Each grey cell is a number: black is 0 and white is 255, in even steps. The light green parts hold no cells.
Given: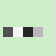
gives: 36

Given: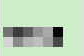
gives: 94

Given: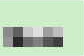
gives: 200

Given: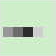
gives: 45

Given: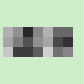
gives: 41

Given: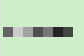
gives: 163

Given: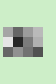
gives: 156

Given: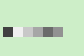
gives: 200

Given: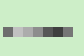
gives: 172

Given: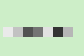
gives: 82
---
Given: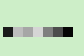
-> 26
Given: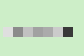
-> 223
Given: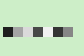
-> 30
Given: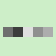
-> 110
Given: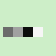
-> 107
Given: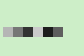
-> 181
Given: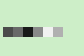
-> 75
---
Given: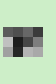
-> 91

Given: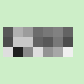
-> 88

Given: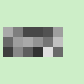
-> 169

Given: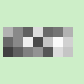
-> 178

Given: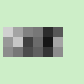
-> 208

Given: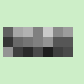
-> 96

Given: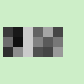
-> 58

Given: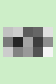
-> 193
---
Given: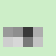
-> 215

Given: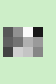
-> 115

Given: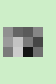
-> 195

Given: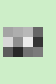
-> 143

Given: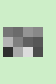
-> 127

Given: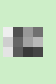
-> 102

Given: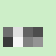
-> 246
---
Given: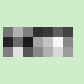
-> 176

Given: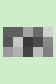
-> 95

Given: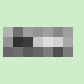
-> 112

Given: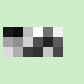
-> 13

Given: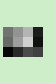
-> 147

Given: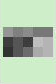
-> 128

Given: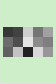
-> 66
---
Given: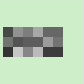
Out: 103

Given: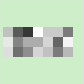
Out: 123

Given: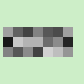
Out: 159

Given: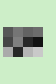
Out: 108

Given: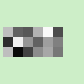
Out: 76

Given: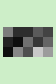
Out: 67

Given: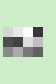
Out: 55
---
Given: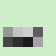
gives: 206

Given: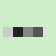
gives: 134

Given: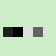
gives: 223

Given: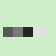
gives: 35

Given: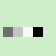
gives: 248

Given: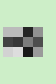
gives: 37

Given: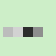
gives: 44

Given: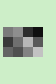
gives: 45
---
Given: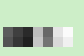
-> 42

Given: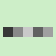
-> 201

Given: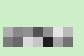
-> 145

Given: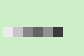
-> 134

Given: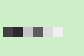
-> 198

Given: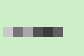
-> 168

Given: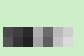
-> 42
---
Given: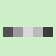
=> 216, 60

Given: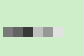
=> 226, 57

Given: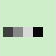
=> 216, 8

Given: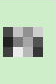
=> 236, 33

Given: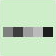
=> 187, 29

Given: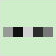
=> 210, 16

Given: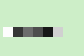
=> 253, 23
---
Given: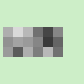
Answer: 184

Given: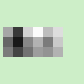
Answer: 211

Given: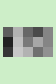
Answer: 103

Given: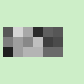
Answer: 168

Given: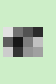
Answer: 82

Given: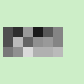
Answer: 153

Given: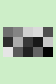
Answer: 208
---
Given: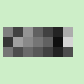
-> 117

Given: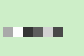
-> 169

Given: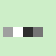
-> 159

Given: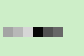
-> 164

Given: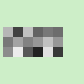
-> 140

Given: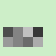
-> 153

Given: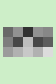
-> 155

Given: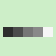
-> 45
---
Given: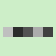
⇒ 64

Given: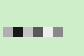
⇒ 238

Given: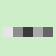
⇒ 100

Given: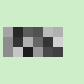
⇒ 187

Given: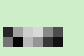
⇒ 137

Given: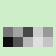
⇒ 152

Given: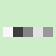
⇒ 152
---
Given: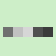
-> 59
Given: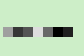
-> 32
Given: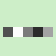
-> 163
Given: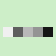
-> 21
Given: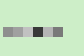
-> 121
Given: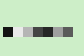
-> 90
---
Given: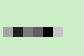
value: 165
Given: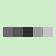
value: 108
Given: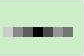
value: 204
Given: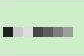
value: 33
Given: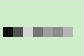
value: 14
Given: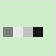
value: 125
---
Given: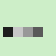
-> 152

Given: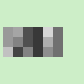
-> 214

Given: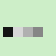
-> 176

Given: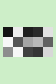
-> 42

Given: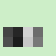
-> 210

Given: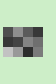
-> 91

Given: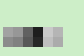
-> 201

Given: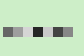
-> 67
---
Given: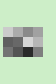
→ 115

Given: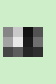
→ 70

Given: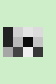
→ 166

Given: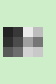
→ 88

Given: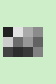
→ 66

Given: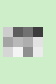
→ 214

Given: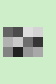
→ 130
